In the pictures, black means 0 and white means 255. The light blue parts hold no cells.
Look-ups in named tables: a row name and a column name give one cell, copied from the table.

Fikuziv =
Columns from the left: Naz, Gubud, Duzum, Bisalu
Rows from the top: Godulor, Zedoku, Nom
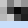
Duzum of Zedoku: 7
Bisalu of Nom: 31
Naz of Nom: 185
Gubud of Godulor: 126
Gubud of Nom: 204
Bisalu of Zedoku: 38
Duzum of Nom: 67
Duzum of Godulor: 180
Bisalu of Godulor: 148
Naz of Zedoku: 174
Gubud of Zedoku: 60
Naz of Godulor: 199

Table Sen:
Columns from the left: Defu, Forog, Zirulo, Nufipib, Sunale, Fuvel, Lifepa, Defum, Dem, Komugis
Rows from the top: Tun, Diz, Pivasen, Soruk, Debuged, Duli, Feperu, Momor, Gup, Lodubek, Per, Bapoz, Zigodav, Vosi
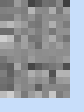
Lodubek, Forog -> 95
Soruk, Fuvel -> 118
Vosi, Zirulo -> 164
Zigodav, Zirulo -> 148
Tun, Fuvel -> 85
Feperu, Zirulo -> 143
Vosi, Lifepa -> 137
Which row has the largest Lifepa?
Per

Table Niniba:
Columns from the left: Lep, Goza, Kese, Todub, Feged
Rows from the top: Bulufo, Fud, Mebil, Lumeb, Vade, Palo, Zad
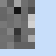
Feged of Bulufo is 98
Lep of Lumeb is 120
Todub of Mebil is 106
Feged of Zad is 97
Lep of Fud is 103
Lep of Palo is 113
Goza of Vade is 131
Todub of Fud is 107
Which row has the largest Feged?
Lumeb

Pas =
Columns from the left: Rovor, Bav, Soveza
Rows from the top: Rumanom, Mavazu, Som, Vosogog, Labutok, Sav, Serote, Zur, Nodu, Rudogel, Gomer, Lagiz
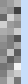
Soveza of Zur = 93
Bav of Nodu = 95
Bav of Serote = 126
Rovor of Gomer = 127
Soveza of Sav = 84
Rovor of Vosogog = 208
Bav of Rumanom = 159
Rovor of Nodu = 153
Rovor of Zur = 127
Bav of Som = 210
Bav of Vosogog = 156
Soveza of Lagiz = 119
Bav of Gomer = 179
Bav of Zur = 198
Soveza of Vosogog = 143
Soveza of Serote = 167
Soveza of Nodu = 133

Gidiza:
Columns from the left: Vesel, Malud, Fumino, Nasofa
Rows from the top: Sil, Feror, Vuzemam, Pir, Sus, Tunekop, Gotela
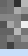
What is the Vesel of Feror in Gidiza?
111
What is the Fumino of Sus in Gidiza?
183
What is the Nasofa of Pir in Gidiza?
238
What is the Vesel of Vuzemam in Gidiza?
133
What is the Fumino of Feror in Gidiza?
171
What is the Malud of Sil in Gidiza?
114
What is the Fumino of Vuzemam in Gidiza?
132
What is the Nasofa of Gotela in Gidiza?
113
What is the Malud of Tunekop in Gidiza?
130
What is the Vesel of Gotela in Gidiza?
104
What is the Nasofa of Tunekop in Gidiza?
150
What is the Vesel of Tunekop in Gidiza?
105
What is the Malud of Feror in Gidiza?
115
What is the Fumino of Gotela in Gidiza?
112
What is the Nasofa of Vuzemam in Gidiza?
98

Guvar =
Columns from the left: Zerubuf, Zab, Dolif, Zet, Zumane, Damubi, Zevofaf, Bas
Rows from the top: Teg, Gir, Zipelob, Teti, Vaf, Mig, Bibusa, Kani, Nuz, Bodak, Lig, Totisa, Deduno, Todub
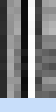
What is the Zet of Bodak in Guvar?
30
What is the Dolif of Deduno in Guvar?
134
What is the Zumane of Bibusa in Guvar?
251
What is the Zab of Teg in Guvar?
145
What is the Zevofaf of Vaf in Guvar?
171
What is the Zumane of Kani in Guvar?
252
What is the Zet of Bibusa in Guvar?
13
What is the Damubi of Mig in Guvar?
79
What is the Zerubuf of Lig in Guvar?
41
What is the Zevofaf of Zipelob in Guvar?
154
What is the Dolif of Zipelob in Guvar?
158
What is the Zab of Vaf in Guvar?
145
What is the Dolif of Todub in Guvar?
121
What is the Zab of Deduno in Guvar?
160
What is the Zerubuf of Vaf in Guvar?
47
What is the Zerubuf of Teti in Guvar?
46
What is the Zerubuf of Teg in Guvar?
45

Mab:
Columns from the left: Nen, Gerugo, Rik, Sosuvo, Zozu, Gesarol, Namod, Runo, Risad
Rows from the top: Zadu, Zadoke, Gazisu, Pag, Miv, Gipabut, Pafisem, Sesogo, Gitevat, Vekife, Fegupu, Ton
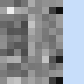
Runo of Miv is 144
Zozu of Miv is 168
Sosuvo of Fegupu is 100
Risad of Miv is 127
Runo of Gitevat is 83
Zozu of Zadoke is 134
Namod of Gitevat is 194
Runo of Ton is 62
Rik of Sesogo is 128
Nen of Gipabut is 140
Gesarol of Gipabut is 142
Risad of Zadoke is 14
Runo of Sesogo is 133
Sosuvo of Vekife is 133
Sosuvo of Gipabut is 98
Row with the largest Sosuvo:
Zadoke

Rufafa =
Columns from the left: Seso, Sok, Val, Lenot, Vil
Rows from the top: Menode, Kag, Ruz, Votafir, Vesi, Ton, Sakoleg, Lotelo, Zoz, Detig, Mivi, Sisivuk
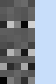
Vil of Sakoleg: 66
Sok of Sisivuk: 123
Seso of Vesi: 94
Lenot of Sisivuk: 46
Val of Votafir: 130
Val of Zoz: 92
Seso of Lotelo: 54
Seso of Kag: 91
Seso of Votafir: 38

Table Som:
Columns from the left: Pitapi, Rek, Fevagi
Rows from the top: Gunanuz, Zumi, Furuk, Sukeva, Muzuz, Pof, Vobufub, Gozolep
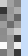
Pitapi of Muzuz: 140
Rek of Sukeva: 110
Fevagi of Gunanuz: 132
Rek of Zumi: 151
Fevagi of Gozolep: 56
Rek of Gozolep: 166
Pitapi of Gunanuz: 204
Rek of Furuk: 155
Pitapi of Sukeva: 157
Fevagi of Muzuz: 205
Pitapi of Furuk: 114
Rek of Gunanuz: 160
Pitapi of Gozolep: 120
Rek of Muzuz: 176
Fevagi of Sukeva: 157
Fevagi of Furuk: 101
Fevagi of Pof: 59

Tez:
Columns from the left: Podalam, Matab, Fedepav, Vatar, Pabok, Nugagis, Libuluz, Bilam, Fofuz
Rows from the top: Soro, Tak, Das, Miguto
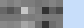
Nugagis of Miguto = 111
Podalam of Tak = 103
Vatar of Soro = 126
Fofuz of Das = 121
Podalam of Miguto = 138
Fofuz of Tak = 75
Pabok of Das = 123
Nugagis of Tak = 122
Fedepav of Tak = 103
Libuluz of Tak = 50
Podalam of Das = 118
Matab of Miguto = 133
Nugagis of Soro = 116
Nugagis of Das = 128
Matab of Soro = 126
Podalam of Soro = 136
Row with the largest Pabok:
Miguto

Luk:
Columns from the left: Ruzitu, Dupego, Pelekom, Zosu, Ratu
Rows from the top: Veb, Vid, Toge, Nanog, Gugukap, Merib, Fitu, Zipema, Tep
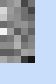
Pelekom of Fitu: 178
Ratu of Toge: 102
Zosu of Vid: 113
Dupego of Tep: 144
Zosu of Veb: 71
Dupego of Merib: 120
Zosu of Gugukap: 132
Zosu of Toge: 111
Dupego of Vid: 156
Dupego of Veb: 145
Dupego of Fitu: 139
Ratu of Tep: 21
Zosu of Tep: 56
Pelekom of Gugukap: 92
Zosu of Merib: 97

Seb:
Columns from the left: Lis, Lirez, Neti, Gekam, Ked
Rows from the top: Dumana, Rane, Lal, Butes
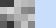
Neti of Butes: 149
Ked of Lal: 203
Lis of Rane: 199
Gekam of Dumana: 185
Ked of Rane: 129
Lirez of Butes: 51
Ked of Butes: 135
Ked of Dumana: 179
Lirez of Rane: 213
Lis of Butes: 94
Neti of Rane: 188
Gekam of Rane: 137
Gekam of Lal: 175
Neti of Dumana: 197
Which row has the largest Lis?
Rane

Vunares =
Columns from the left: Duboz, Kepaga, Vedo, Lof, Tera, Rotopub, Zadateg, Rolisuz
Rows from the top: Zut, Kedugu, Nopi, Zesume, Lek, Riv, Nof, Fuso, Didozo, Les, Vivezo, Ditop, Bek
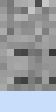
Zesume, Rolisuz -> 146
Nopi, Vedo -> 179
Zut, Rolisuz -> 172
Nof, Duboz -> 154
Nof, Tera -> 136
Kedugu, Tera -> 197
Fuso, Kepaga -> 179
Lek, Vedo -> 158
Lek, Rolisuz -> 162
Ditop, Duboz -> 159
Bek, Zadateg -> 129
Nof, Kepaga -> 144
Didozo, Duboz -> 152
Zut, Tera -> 178
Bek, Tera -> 131
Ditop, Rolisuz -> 68
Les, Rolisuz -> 150
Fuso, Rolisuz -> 55
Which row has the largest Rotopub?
Lek

